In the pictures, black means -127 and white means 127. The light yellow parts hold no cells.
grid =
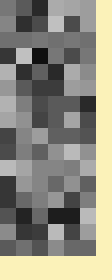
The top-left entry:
-8
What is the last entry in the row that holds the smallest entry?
-8
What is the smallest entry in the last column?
-86
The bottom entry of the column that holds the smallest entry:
-44
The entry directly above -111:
-8
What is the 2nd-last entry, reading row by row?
-23
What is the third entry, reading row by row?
-86
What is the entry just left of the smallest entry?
64
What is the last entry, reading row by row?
-23
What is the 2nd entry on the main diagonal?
-80
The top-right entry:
29
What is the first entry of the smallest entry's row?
-73
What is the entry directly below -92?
-73
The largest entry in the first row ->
43
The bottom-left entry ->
-37
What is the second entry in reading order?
-37

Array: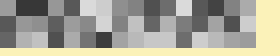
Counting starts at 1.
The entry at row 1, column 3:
-72
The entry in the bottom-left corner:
-26
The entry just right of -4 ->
-33
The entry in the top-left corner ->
28
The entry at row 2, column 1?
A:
-39
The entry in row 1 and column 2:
-72
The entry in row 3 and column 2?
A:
49
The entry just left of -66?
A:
-12
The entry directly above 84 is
77
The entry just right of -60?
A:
2
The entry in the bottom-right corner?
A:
28

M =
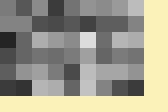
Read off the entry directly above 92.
-61
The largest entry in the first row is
60
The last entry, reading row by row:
-68
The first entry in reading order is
-4
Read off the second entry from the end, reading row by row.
-47
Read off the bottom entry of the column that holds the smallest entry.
-68
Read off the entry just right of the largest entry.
-18
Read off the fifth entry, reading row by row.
-12
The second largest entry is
66
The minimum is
-91
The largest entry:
92
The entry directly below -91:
-53
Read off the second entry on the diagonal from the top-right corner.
-33

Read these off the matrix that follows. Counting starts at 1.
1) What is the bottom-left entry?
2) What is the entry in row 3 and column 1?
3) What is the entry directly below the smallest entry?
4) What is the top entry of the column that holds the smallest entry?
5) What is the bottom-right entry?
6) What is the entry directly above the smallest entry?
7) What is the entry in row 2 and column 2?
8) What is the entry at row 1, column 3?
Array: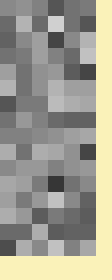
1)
-50
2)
-29
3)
65
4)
-42
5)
39
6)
1
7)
51
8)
1

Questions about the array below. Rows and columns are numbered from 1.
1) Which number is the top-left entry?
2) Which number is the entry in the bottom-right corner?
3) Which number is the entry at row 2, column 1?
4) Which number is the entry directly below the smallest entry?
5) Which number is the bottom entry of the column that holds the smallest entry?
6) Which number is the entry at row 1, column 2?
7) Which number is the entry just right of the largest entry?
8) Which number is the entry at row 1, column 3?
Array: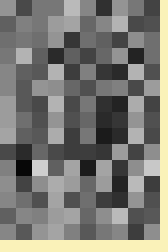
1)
20
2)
14
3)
-31
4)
-60
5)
-39
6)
-54
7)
-31
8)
-8

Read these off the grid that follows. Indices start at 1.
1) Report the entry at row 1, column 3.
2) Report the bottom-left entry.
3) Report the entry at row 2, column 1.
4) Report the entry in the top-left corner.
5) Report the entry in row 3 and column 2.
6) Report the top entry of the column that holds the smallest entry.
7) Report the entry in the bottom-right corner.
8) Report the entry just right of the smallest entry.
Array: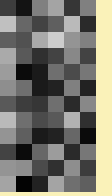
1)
0
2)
36
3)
64
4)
-66
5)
-46
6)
-108
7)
-32
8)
-93

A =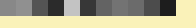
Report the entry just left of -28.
-72
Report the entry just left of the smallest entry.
-51
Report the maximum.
67

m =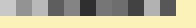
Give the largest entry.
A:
72
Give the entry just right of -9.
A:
-17
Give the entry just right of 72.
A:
19

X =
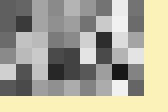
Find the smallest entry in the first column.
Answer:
-39
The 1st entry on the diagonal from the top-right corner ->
-12
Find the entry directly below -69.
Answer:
66
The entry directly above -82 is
74
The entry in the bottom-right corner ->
-26
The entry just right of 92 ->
36
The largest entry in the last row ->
113
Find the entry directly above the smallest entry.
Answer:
52
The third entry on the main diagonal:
58
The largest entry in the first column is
80
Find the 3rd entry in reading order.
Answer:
36
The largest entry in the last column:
100
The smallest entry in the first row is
-32
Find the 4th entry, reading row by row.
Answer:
10
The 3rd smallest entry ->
-82
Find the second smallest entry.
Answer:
-88

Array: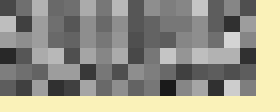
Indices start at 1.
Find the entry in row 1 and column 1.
-55
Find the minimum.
-101
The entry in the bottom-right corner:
-1
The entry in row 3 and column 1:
29
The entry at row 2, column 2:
-63
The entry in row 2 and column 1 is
62
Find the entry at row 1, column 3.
50
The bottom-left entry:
-34
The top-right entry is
-48
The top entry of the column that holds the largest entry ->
6
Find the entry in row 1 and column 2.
-16
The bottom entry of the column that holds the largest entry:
77
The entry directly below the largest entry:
50
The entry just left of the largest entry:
-16
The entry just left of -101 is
-8
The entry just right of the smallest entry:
6
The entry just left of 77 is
-79
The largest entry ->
84

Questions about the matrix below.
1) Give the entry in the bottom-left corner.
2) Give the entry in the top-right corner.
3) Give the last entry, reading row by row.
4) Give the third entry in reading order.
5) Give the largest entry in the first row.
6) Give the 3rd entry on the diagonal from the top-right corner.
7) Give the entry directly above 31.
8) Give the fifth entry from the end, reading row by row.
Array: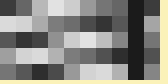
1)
-10
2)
-67
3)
5
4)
56
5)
98
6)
5
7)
-40
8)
83
